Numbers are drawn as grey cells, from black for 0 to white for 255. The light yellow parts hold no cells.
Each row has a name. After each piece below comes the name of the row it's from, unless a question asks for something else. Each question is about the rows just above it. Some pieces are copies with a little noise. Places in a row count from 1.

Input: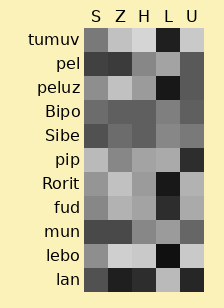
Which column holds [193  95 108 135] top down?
Z
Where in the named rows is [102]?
mun, 5
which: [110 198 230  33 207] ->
tumuv
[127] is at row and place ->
Bipo, 4
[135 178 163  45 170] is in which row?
fud
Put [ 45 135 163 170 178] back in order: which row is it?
fud
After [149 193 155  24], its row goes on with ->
[178]

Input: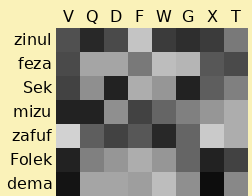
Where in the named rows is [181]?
feza, 6
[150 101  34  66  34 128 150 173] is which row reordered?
Folek
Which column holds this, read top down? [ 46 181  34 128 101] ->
G
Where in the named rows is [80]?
zinul, 1
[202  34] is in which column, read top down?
X
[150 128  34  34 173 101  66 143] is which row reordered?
mizu
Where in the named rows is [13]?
dema, 7

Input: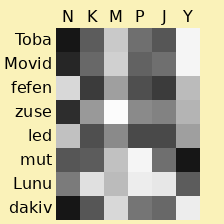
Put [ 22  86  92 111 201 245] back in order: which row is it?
Toba
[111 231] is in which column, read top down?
J
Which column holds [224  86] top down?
K

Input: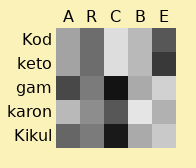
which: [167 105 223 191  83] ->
Kod
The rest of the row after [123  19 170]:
[209]
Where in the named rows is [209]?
gam, 5

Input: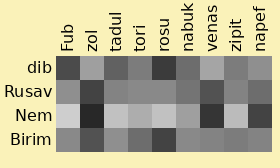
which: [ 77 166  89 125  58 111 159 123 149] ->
dib
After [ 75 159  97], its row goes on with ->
[124  59 109 165 124 143]
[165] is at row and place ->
dib, 7
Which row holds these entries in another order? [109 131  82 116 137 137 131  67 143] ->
Rusav
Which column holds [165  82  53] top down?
venas

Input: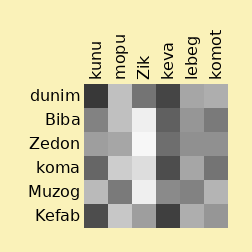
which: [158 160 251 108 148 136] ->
Zedon
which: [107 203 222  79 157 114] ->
koma

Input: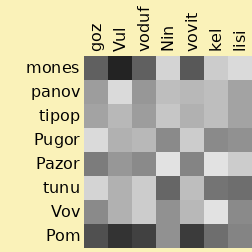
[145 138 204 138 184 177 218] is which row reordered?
Pugor
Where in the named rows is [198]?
tipop, 4
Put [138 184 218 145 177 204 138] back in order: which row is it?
Pugor
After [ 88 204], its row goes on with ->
[218]

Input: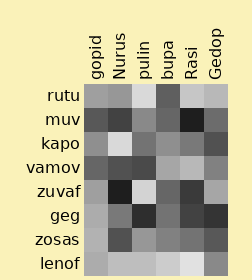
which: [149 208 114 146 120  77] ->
kapo
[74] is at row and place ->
vamov, 3

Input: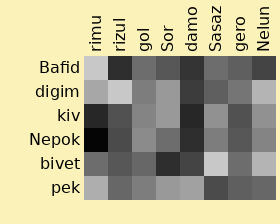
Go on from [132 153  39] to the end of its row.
[145  81 145]
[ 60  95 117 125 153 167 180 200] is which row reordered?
digim
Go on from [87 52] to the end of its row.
[109  95  68]
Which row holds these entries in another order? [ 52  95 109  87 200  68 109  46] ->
Bafid
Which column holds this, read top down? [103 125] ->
gol
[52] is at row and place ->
Bafid, 5

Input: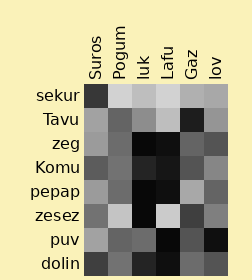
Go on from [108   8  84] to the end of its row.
[15]
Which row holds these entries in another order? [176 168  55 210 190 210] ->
sekur
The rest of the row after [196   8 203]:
[ 63 127]
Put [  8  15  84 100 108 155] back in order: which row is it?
zeg

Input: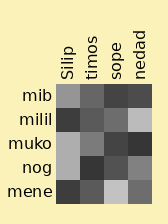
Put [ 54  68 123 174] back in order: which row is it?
muko
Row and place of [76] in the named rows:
mib, 4
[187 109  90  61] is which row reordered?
milil

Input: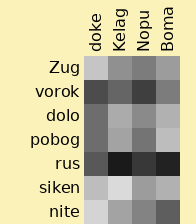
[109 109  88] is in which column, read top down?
doke
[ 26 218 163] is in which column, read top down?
Kelag
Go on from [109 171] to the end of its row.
[138 177]

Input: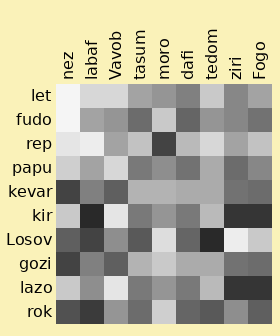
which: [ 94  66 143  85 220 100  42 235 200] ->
Losov
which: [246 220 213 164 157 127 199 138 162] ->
let
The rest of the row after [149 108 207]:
[101  89 142  95]
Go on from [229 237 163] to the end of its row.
[194  67 186 215 163 194]
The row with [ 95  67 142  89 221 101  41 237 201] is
Losov
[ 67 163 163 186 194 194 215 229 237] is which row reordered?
rep

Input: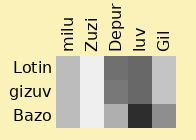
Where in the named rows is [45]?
Bazo, 4
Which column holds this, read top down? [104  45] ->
luv
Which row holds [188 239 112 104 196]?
Lotin
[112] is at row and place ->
Lotin, 3
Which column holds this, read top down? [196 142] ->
Gil
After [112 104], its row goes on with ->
[196]

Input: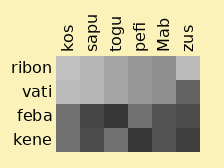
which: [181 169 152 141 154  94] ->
vati
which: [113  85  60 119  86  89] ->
feba
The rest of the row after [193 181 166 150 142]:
[187]
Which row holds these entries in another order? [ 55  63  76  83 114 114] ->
kene
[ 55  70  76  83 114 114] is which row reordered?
feba
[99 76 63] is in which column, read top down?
zus
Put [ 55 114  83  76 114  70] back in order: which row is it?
feba

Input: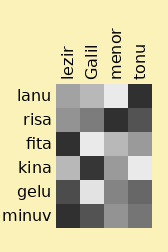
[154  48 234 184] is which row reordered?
fita
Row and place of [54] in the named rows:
kina, 2
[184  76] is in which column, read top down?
lezir
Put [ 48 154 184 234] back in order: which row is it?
fita
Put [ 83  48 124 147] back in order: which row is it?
risa
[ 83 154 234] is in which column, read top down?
tonu

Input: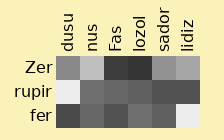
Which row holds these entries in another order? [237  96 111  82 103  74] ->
fer
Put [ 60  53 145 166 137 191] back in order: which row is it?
Zer
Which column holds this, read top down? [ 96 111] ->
lozol

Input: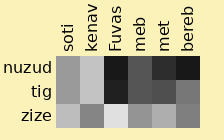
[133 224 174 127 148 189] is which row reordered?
zize
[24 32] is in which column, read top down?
Fuvas
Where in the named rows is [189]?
zize, 1
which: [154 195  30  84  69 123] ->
tig
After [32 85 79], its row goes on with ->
[119]
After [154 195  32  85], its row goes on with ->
[ 79 119]

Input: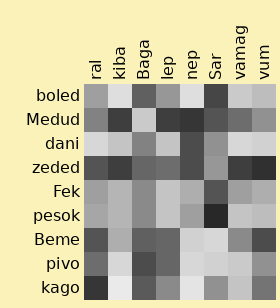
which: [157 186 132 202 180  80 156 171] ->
Fek
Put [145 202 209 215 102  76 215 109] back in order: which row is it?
pivo
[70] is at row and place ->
boled, 6
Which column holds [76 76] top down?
nep
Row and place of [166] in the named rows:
pesok, 1
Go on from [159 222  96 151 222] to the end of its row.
[ 70 202 189]

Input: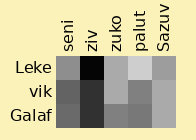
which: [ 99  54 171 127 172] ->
vik
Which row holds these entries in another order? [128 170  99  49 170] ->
vik
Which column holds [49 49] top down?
ziv
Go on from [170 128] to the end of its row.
[170]

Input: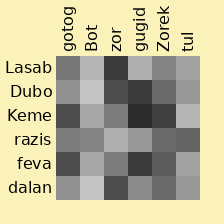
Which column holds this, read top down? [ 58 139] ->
gugid
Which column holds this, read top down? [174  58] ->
gugid

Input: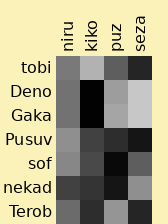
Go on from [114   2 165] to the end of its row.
[199]
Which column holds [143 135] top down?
niru
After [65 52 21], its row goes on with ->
[143]
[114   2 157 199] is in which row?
Deno
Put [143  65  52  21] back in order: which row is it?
nekad

